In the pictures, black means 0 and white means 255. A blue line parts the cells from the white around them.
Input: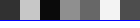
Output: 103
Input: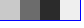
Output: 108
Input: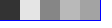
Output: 134
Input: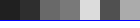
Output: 220
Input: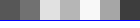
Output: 248
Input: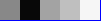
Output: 163
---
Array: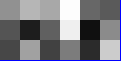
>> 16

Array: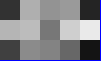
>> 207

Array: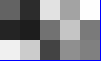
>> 197

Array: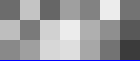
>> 143

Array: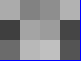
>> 156

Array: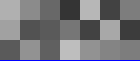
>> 168

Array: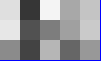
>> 160
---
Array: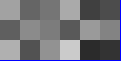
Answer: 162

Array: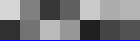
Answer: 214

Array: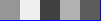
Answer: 150

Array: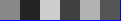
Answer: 136

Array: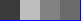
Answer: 59

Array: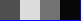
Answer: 79

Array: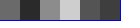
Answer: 106
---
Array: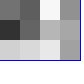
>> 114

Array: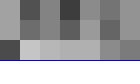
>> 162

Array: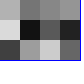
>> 178

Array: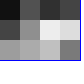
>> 17

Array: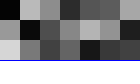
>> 4

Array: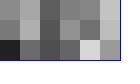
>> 139

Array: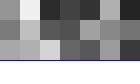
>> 148
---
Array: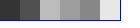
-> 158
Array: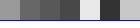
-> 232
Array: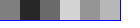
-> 211
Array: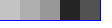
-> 152
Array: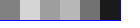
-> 183
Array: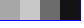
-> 200
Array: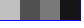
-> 80
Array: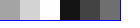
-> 20
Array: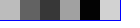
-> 161
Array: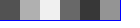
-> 104
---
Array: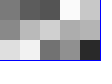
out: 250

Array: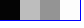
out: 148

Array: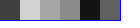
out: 20

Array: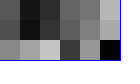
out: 116

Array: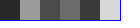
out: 59

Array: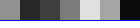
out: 165
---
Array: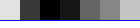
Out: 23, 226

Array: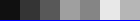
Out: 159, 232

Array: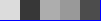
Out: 173, 220

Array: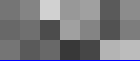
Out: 160, 209

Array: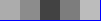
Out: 66, 188

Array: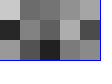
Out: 95, 201

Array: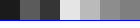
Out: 229, 229
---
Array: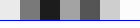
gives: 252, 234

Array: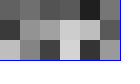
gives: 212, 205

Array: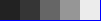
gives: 236, 150

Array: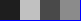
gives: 193, 139

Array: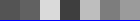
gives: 218, 190

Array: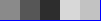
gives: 216, 194

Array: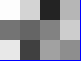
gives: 253, 232

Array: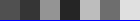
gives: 224, 189

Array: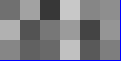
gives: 200, 193
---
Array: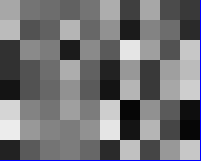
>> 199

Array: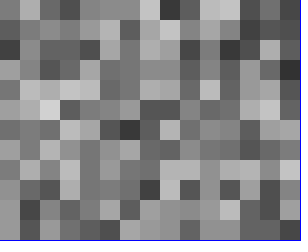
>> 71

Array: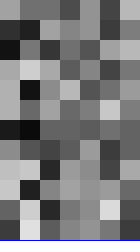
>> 60

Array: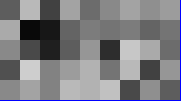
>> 93

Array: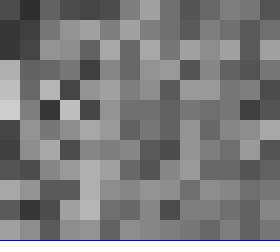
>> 119

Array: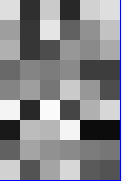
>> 83

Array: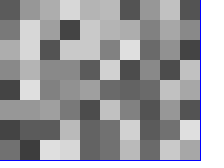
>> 167

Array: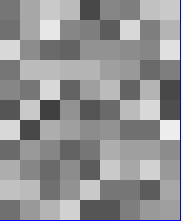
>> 159
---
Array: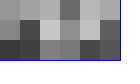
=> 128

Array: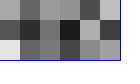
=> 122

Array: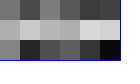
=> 80

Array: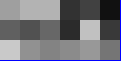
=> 131

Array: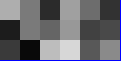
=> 189

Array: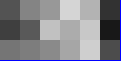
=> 138
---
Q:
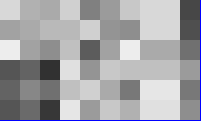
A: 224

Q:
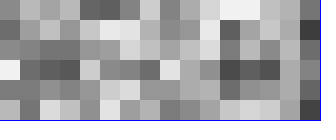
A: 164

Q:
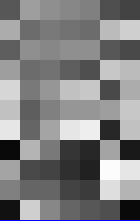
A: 79

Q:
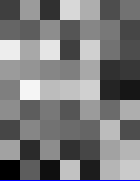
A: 181

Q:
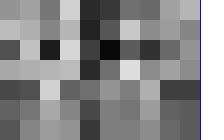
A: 105
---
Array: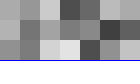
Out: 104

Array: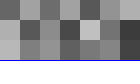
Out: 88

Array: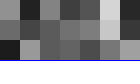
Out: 84

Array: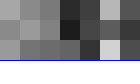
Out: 63

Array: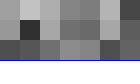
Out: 125

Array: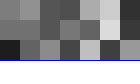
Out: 172

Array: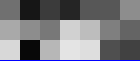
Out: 87

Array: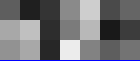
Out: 206
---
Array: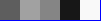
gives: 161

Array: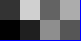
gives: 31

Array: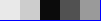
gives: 205

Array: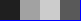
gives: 162

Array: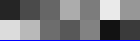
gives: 185

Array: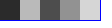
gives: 186

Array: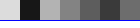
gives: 23
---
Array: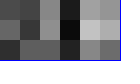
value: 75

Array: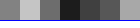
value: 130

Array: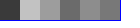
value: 58

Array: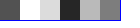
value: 82

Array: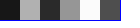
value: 23

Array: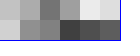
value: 194

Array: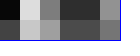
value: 7

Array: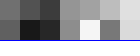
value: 112

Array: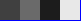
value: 64
